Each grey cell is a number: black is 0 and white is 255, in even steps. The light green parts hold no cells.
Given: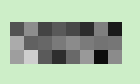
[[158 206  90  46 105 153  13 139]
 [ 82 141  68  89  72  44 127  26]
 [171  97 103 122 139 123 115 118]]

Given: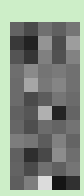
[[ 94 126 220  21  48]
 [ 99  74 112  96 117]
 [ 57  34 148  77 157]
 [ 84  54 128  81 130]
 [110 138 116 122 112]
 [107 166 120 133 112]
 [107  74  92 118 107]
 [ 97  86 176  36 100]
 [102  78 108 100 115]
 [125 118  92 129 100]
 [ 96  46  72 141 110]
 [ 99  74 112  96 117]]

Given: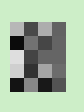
[[ 19 135  24  83]
 [183  73 173  98]
 [ 11 114  70 100]
 [222  68 101 101]
 [207  50 165 108]]

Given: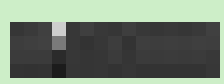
[[ 51  50  51  28  54  53  54  51  54  51  51  51  51  51  55]
 [ 54  58  64 206  55  63  56  54  62  56  54  56  54  57  64]
 [ 61  63  65 122  55  51  55  61  51  62  61  62  61  63  62]
 [ 59  59  59  43  55  53  54  59  53  59  58  59  58  59  56]]

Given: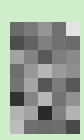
[[188 111 107 109  73]
 [107 122 149 113 228]
 [ 78  98 128 113 107]
 [163 131  89 126 137]
 [110 151 182 154 143]
 [116 165  86 124  88]
 [ 50 134 183 115 145]
 [179 163  41 129 178]]

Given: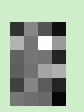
[[118 110 105   6]
 [ 50 134  84  16]
 [179 118 254 154]
 [ 97 118 116  36]
 [ 94 114 164 175]
 [ 65 133  91  36]]

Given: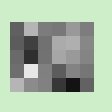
[[181 139 129  55  19  98]
 [ 96 181 124 120 153 125]
 [ 92  64 113 171 175 135]
 [106  47 114 166 153 132]
 [110 231 128  92 131 118]]

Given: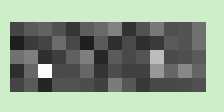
[[ 68  90  37  82  82  77  65 123  87  57  73  73  74  80]
 [ 69  90  99  81  54  94 106 129  51  83 120  80  83 112]
 [ 30  59  68 108  72  31  90  46  74  47  58  90  83 113]
 [113 127  47  63  96 127  39  91  73  84 188  74  79  90]
 [ 46 103 253  74  75 102  52  76  64  65 152 102 136 101]]

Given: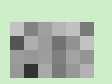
[[151  51 169 122 151 178]
 [194 130 159 181 192 122]
 [ 85 174 156 114 146 194]
 [155 151 157 128 163 148]]
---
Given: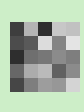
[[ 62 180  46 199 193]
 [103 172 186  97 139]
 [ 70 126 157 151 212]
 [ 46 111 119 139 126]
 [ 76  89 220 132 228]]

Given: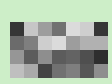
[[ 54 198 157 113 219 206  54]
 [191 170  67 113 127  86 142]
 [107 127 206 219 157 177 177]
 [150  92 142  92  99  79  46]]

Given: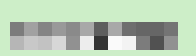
[[182 200 194 215 145 237  52 250 243 124  81 145]
 [124 161 132 153 138 168  94 168 110 102 102 116]]

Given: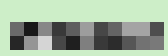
[[ 38 149 213  71  31 127  57  44  86 114 121]
 [106  24 135  57  94 157  71 100 164 164  78]]

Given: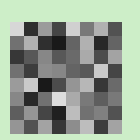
[[155 202  25  76 149 183  55 106]
 [113 177  47  25 100 177  40 100]
 [ 94 149  69  32 189 113 128  82]
 [ 55  88 135  88 106 170  76 163]
 [149  82 163  55 141 189  61 163]
 [113  61 141 135 100  88 202  69]
 [215  47 155  69 208 121 177  82]
 [135  40 113 221 170 121  94 121]]

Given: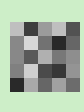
[[136 215 114  41 102]
 [128 207  75  55 148]
 [ 41 169 102 161 108]
 [136  89 176 120 142]
 [191  62 155 191  82]]
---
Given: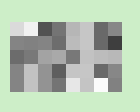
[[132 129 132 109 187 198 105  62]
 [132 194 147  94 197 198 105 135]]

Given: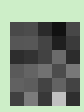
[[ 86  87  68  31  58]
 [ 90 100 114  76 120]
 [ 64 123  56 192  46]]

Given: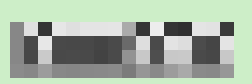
[[135  72 231  73  72  72  68  74 106 222  74 227 221  76  69 228]
 [139 135 156 136 134 136 137 139 123 150 137 156 169 138 136 151]]

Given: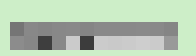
[[140 135  62 136 203  60 203 201 203 206 203 153]]

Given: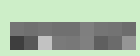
[[ 62  88 194 122 120 128  95 107 149]]

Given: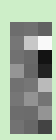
[[118 199 249]
 [149 102  34]
 [118 147 116]
 [114 103  67]]

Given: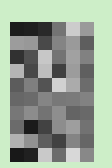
[[156 152  73 132 154  94]
 [181  72 190  64 156  95]
 [103 107 133 120 122 130]
 [107  27  66 141 158 114]
 [ 24  32 201 108 216 136]]

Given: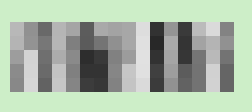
[[180 147 119 182 127  91 116 144 167 224  40 170  52 163 180 145]
 [139 212 106 195 128  51  51 134 198 224  64 158  92 115 209 101]]
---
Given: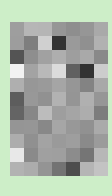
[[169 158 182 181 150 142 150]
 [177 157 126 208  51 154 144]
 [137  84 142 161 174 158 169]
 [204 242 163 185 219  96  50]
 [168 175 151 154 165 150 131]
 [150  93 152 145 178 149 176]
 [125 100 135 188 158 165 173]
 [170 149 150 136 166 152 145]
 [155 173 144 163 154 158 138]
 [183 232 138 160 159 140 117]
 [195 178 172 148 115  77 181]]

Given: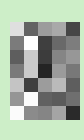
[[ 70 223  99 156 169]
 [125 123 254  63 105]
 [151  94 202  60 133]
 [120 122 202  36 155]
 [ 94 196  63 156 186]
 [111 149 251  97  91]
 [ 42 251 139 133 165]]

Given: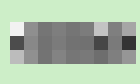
[[166 242 143 117 126 117 124 195 127]
 [ 52  76 136 114 123 114 113  70 122]
 [150 188 144 115 131 118 121 110 127]]

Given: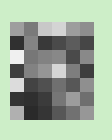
[[142 158 122 200 212 157]
 [ 70  48 132  57  74  92]
 [137 240 119 130 136  74]
 [ 61  63 130 149 214 126]
 [143 220  67  80 112  87]
 [111  51  47  59 118 156]
 [151 176  42  53  87 113]]

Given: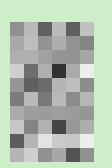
[[192 144 185  97 186  96]
 [133 169 190 147 174 147]
 [166 175 176 161 149 147]
 [238 207 109 175  50 170]
 [141 150  96 106 181 190]
 [182 124 185 120 185 139]
 [150 170 157 155 158 155]
 [174 198 132 177  69 152]
 [238  93 180 227 202 199]
 [145 181 207 145 167  82]]

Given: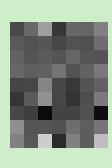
[[128  73 105 158  55 103 101]
 [110  89  82  86  71  82  80]
 [ 84  98  85  91  84 102  85]
 [120 102  94  97 116  83  97]
 [ 98  69  70 132  70  56  84]
 [122  54  90 145  70  52  78]
 [ 13  72  62  11  67  67  81]
 [117 142  85  85  81 110  94]
 [190 129  88 205  42 129  92]]

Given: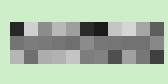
[[ 93  39 207 140 184 158  43  27 197 213 165]
 [136 116 124 121 117 111 139 119 118 114 114]
 [ 63 182 111 173 178 196 125 130  79 160 119]]
